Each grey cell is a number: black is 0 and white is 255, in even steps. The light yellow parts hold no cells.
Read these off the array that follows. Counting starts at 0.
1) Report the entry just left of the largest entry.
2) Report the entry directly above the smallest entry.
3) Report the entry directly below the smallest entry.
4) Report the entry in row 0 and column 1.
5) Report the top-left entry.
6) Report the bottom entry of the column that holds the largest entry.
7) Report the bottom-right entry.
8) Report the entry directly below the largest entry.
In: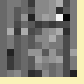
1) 148
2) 89
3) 74
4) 121
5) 105
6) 121
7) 34
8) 74
